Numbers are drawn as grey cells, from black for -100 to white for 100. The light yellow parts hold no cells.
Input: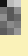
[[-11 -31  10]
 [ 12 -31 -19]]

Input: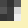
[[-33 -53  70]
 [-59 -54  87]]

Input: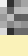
[[ 39 -23  46]
 [ 20  48 -27]]

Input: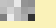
[[46 65 50]
 [ 0 84 49]]

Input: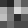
[[ 40  -7  71]
 [ 50  -3 -65]]

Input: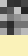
[[-42 -30  53]
 [ 44  -1  15]]

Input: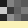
[[ 59 -55 -25]
 [-71  13 -14]]
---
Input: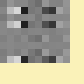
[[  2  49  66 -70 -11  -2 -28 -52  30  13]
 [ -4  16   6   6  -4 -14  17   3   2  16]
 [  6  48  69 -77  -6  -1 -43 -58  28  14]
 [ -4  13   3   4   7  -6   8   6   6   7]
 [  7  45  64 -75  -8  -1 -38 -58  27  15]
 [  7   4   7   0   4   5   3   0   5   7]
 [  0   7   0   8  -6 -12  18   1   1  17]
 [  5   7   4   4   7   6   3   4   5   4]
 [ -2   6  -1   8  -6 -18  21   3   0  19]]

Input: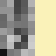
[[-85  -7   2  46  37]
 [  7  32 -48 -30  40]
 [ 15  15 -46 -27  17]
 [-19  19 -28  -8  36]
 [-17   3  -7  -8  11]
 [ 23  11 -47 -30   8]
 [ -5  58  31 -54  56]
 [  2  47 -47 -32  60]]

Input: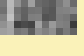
[[ 24  29  -8  -3 -26  11   1  11 -23  -5 -22]
 [ -5  45  14 -13  25 -17 -22 -28  -4  12 -16]
 [-11  43 -11 -23 -10  -8 -27 -32   1   3   7]
 [  3  51  -6 -25  -1   0 -35 -31  -2  -6 -23]
 [ 14  30 -49 -41 -46  26 -13  20   1  -2 -54]]

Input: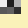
[[-31 -25 -64]
 [ 87 -77  40]]

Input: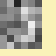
[[ 18  55 -23   8 -32 -20]
 [ -5  33 -73  14   1 -35]
 [-16  10   4  75  42  31]
 [  9  13  -9  48  18  -2]
 [-14 -25 -35  -2  87  16]
 [-30  13  14   6  67 -31]
 [ 19 -43  29  62  49 -46]]

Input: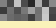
[[  8 -16 -24 -20 -51  -9  58 -48]
 [  0 -45  52 -40 -70  36 -53   7]
 [-54 -13 -39  -6  26 -11  54 -42]]

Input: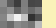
[[ -4 -18   9   1  -8  46]
 [  9 -28 -52  -1 -45 -43]
 [ -2  12 -23   1 -18  -2]
 [  5  57  90  54 -61 -38]]

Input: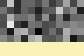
[[  7 -16  18 -67  33  50 -30 -36 -18  30 -82 -40]
 [-44  54 -67 -22 -20 -40  -8 -52 -27  29 -44  19]
 [-10 -43 -65 -23 -37 -74 -31 -25  59 -15   8 -75]
 [-36  36 -12 -14   1 -52  11 -57  -1 -71 -19 -17]
 [-40  82 -51 -75  -9 -15 -41 -35  -3  -9   7  -2]
 [-17 -81  30  40 -20 -94 -42 -14 -46  37  10  13]]
